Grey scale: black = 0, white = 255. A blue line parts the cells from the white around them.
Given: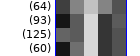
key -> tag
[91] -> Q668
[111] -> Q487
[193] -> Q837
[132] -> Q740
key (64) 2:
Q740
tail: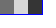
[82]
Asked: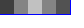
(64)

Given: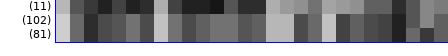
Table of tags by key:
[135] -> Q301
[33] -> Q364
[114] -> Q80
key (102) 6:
Q80
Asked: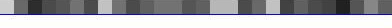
(102)
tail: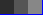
[123]
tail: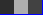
[ 33  33  22  85  45  45 174 154 144 114 164 154 144  96  96  45  85 135
 123]
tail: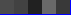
[96]
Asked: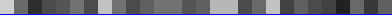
(81)

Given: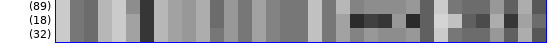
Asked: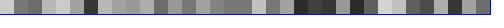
(18)
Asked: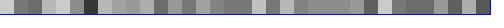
(89)
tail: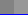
[141 141 152  96 203 119 108 108 152  96 173  87]
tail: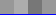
[119 162 131 119 119 193 119 162 131 152 141 141 152  96 203 119 108 108
 152  96 173  87]
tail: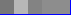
[141 152  96 203 119 108 108 152  96 173  87]

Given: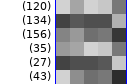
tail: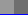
[120  55]
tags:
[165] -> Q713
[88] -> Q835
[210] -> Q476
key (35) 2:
Q713

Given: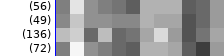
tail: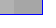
[ 83 105 155]
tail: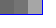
[218 155  83 116 166]
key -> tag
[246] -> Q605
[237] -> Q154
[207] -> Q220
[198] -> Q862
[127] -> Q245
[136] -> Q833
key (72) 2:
Q605
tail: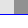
[127 116  94 178 178 178  94 105 155]
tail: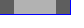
[105 155]

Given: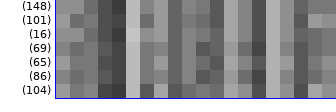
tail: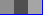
[143]
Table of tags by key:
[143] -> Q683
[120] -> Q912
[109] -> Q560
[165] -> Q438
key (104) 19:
Q438
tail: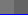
[165 131  79 177 143 100 109 120]
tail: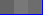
[ 88 165 131  79 177 143  88 154 143]

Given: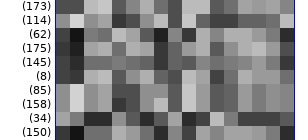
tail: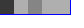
[154 123  44]
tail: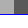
[143 175 187 154  78]
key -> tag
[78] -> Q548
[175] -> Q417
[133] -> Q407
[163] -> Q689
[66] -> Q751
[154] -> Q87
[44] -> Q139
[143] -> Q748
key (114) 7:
Q748

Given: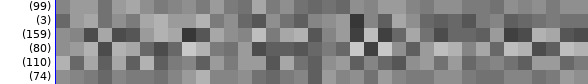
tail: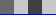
[143  95 155 190 178 133 167 104 190 178  76  95 190 178]
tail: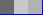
[123 114 155  76  95  95  86 104 123 104 200  64 200 143  95 155 190 178
 133 167 104 190 178  76  95 190 178]

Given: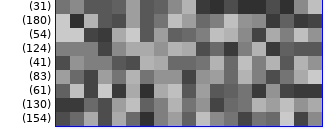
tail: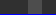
[138 191]
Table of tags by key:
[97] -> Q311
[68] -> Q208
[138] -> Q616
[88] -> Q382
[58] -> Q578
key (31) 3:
Q382

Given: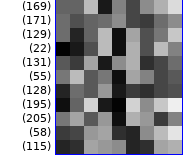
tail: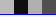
[187 130]
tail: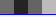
[ 15 164  80 119 199]
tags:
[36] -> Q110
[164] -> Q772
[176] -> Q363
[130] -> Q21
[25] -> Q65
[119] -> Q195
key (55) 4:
Q195
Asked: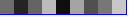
(129)

